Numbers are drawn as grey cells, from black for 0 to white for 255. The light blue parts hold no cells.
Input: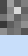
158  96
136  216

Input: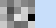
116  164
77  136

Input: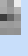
146  236
154  178

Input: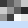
96  138
150  92

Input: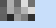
175  106
171  135

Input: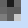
28  104
94  93

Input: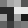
167  182
41  235

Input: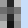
39  200
88  117
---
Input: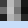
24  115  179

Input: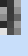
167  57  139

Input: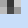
206  73

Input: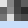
93  66  221

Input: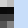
188  9

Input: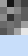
66  134  50  105
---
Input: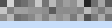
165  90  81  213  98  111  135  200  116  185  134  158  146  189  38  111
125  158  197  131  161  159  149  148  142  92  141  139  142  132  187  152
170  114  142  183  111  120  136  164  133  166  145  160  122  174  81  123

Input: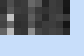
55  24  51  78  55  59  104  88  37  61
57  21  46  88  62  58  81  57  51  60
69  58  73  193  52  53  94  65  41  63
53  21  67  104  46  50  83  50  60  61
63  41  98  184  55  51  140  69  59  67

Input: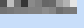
178  228  80  191  114  53  138  127  102  105  157
119  121  114  119  125  126  130  130  140  132  109

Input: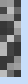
155  61  150
189  106  70
155  61  152
66  182  55
60  155  53
195  94  84
67  52  180
67  52  183
59  143  56
147  158  56
107  55  189

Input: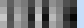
80  63  149  96  138  121  75  150  68  143  123
62  35  173  88  156  128  53  175  42  164  131
44  6  199  80  174  135  31  200  15  185  140
61  33  174  87  156  129  52  178  40  165  132

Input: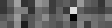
53  112  57  99  161  50  60  150  134  60  83  95  71  154  98  86
60  78  54  78  129  127  49  111  99  61  98  57  221  95  74  70
101  130  87  108  155  73  88  109  141  91  103  125  2  122  121  111
94  89  106  81  141  29  89  123  102  92  80  106  76  132  62  114
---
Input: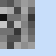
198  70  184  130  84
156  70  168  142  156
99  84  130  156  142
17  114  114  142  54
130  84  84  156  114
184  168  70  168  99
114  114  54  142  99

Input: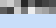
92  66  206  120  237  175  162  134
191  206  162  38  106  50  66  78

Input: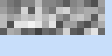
185  80  227  227  243  227  171  227  80  159  159  106  80  133  171
185  159  171  197  185  211  185  211  145  120  185  197  171  92  197
92  171  159  92  106  65  106  92  133  211  92  80  185  227  106
159  133  120  211  92  211  145  120  197  211  145  159  171  171  145
145  120  106  133  133  185  133  133  120  92  133  145  106  80  159

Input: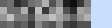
149  192  123  123  83  164  164  192  164  137  99  149  176
176  111  111  176  56  192  56  137  176  83  43  164  149
99  111  83  99  56  137  99  83  137  69  56  83  83
99  111  43  69  111  123  176  83  137  31  15  56  123

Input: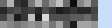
149  134  119  134  149  134  164  119  164  92  28  164  164  149
40  67  79  55  67  40  79  55  28  40  55  40  40  67
107  179  55  40  119  179  107  149  192  107  14  134  164  92
67  119  28  55  192  28  217  79  79  79  92  92  107  79

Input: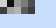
62  163  179  91  62
208  16  151  123  78
